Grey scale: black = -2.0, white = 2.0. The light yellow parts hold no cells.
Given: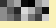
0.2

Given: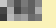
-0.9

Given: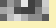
0.6

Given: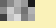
0.2

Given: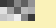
1.5

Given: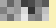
0.0

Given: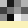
-1.0

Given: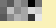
-0.4

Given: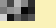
-0.1

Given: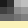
-1.0
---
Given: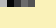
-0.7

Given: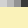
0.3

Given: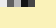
-0.5

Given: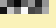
0.7

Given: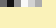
0.7

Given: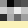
1.1
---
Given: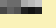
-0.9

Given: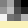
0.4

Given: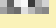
0.5

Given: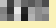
0.0

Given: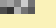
-0.8

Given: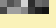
-0.9
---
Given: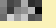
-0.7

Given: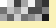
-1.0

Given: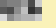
0.0

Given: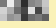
0.1

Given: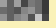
0.5

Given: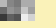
-0.1

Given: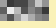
-0.9

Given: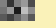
0.0

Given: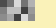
1.4

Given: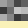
-0.9
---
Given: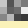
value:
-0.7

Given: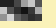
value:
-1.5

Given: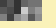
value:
-0.6

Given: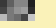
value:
-0.5

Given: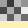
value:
-1.1

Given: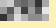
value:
1.2

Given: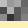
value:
0.4
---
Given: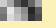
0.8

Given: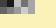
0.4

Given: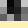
-1.5

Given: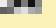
1.1

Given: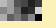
-0.3

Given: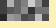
-0.4

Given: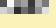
-1.3

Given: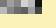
-0.3

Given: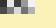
1.4

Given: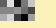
0.3
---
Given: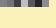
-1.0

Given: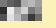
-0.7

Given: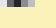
-1.4

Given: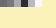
0.7

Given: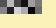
-0.9

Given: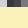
-0.9
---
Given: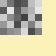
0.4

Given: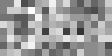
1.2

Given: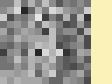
0.8

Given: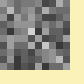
-1.1

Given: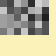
-0.7

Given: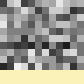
1.8

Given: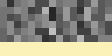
0.4

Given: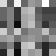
-1.8
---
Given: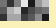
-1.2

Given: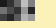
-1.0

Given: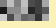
1.2

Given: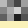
-0.5

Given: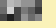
-0.9

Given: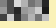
-1.0

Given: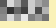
0.2

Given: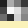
-0.3
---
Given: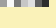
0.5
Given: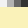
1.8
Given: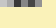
1.1
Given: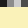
-1.6
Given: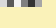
1.4
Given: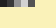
-1.5
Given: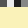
-0.7
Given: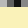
0.9
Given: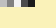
1.0
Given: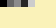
-2.0
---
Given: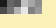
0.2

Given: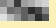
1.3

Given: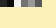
-0.6

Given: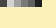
-1.5

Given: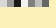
-0.4

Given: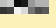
0.8
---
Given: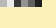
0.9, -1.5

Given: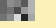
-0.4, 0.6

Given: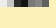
1.7, -0.5

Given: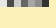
1.6, -1.2

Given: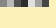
0.1, -0.9

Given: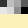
-1.2, -2.0
